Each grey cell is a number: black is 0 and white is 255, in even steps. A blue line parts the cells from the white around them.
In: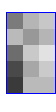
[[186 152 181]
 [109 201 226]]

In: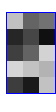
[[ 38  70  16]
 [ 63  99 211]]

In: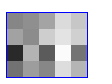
[[162 140 206]
 [ 41 180  91]]

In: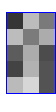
[[188 123 172]
 [ 92 172  76]]

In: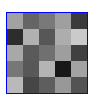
[[ 45 177  87]
 [168  90 112]]

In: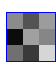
[[ 12 160 134]
 [112  57 214]]

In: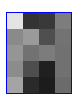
[[138 154  79]
 [149 114 124]]

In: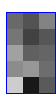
[[118  66  86]
 [161  96 101]]
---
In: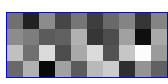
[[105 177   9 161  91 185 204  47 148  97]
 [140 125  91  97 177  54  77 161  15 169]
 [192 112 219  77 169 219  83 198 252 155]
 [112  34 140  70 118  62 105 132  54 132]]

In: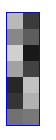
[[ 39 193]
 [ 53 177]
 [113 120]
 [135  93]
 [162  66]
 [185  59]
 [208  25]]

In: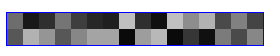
[[ 87 178 149  87 135 164 164  10 157 184  10  54  16 123  74 135]
 [109  24  47 117  62  39  31 192  47  16 192 141 178  74 129  68]]

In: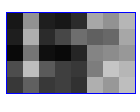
[[ 77 190  90  63  56 125 197 182]
 [ 30 175  43  71 110  96 104 167]
 [ 23 146  30  23  43 167 146 182]
 [  9 117  15   9  37 132 140 152]
 [ 56  96  56  63  49 175 152 190]]

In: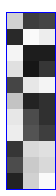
[[ 41 250 237]
 [ 69 231 244]
 [ 54 217 224]
 [ 35 209 250]
 [ 76 202 217]
 [237  83  62]
 [231  76  48]
 [209  62  69]
 [195  35  48]
 [244  29  29]
 [224  22  54]]

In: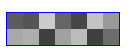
[[168 174  63 161 188  63 109]
 [ 93  85 203 101  71 195 154]]
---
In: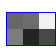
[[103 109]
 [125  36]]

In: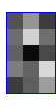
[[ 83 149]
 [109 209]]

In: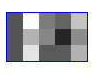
[[ 85 252]
 [ 85 178]]

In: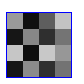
[[154  15]
 [ 22 135]]

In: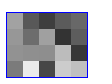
[[162  88]
 [151 109]]

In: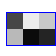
[[ 70 236]
 [185  11]]
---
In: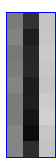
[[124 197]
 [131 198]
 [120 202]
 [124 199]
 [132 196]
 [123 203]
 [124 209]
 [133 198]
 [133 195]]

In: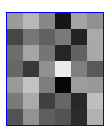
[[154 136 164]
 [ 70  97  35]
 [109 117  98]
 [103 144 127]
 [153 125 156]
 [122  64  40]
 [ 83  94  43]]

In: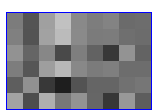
[[124 160 137 131 109]
 [128 162 138 124 108]
 [146 135 126  56  99]
 [125 158 136 127 109]
 [ 94  56  83 101 118]
 [163 175 147  55  93]]

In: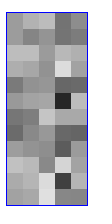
[[156 188 141]
 [156 148 124]
 [189 155 176]
 [174 146 162]
 [122 150 106]
 [153 166 188]
 [118 197 169]
 [107 152 101]
 [157 142 155]
 [193 137 163]
 [171 219 181]
 [162 224 134]]

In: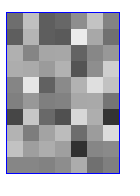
[[110  94 142 131]
 [ 94  94 235 112]
 [176 166  99 152]
 [173 155  84 207]
 [133  97 178 194]
 [128 127 168 117]
 [ 70 105 215  52]
 [179 163 109 220]
 [194 173  48 138]
 [134 130 172 127]]

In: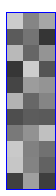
[[204 166]
 [ 91  53]
 [185 148]
 [ 54  84]
 [ 69 148]
 [179 133]
 [ 78  90]
 [121 192]
 [201 113]
 [198  98]
 [ 64  62]]
